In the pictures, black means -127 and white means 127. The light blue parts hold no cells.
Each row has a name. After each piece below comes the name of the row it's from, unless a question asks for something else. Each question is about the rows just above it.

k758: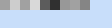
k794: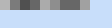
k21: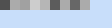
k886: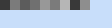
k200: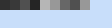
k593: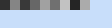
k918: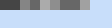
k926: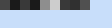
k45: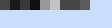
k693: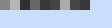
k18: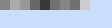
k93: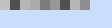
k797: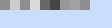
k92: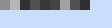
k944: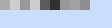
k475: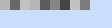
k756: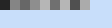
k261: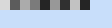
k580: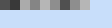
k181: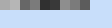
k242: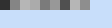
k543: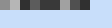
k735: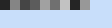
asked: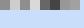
k797
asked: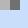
k756
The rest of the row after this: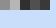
[-58  33 -47 -79]
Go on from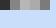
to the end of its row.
[ 24 -47  54  14]
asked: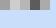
k21
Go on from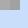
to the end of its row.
[ 77  54 -35  43 -24  43]
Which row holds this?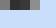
k181

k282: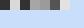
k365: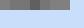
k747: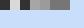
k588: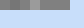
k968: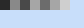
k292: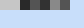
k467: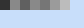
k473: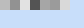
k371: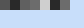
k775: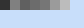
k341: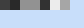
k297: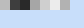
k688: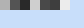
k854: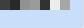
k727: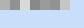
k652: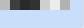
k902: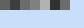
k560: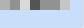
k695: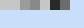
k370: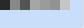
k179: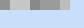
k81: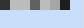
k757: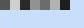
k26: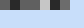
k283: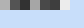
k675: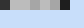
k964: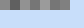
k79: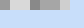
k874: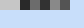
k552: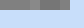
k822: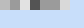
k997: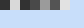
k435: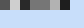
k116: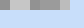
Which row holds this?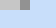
k116
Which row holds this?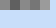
k467
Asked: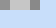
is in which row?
k179
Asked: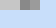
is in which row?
k179
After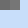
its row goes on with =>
[27 60]
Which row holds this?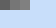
k365
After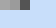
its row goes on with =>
[98]

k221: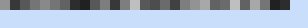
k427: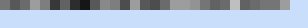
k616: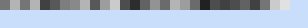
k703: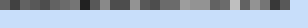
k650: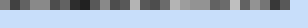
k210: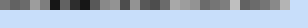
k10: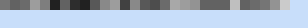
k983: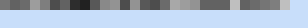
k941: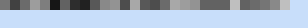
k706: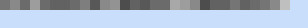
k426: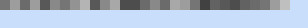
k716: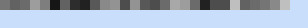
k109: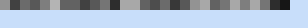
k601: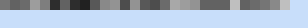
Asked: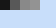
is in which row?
k210
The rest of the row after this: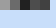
[-50 -29 -62 -10  75  97]
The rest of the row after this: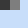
[ 63 -39 -50 -20 -62  -1  19  40 -29 -20  63 -29  40 -10 -94 -82]
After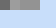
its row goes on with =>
[-29 -20  63 -29  19 -10 -71 -39]
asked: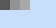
k109
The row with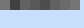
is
k426
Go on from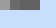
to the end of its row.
[-20  -1 -39   9  19 -50 -29 -39 -20 -20  40  29   9 -50 -29 -29 -10 -29
 -20 -10   9  63]

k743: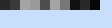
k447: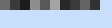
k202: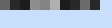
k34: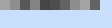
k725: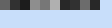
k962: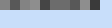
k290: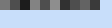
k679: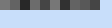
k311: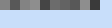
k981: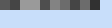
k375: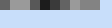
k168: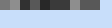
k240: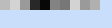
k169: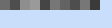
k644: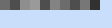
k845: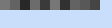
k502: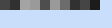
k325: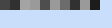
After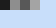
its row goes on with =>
[-87 -69 -28 -78]
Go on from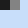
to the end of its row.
[-49  14 -78 -49 -28 -69]
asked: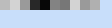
k240

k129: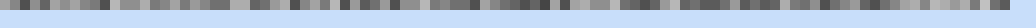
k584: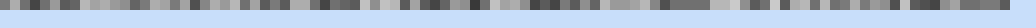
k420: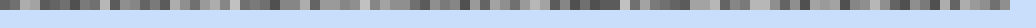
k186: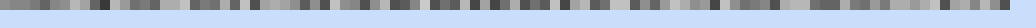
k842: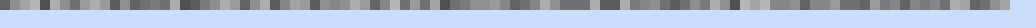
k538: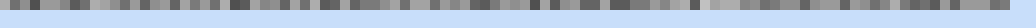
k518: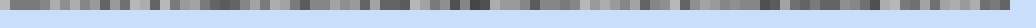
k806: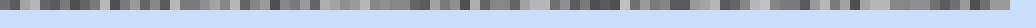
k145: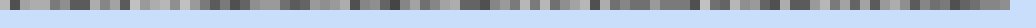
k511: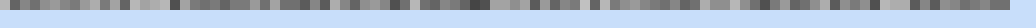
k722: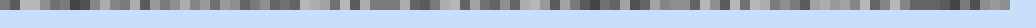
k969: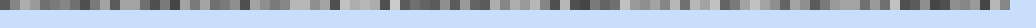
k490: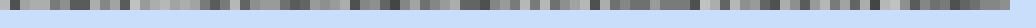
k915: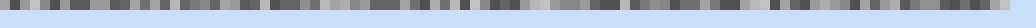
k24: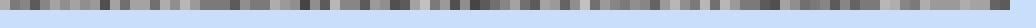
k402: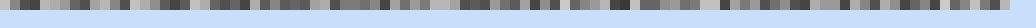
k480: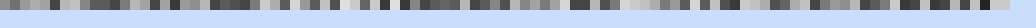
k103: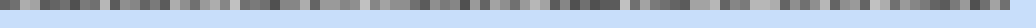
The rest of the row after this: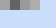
[-36  -5  15  15 -36 -47 -15 -47 -27  35  65]
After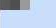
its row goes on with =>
[-15 -36  35 -58  15 -47  74 -27   6  26  55 -58 -70  65 -27 -27  15  26
 -15  -5  65  65 -58  35  -5  26 -47 -15  15 -47 -58  45  26  26 -58  45
   6 -47  45  15 -58 -27   6 -58  74 -27   6  65  -5 -47  55]
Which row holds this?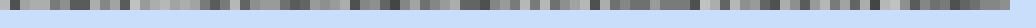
k490
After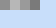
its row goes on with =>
[ -5  -5 -36  15  -5  -5  45  26  15 -58  15 -36  55   6   6 -36  26  15
 -47 -36  35  65  -5  26 -47  15 -58 -36 -15   6  35 -15 -36  35  26 -27
  15  65 -15  26   6  -5  15   6 -27  26  55  15  -5  55 -15  55  26  -5
  -5 -36 -47  35  15 -15  -5   6 -36   6 -27  -5  -5  55  45   6  -5  45
  26  26  26  45  35  35 -27 -36]
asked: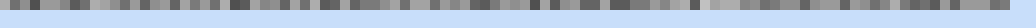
k538

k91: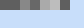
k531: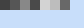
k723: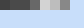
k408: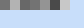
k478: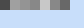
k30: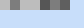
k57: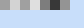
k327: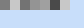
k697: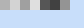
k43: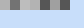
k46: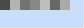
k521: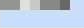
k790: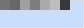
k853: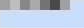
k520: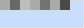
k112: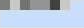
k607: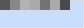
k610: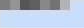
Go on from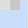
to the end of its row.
[  8   8 -23]
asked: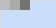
k520
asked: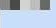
k531
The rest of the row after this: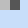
[ -2 -32]

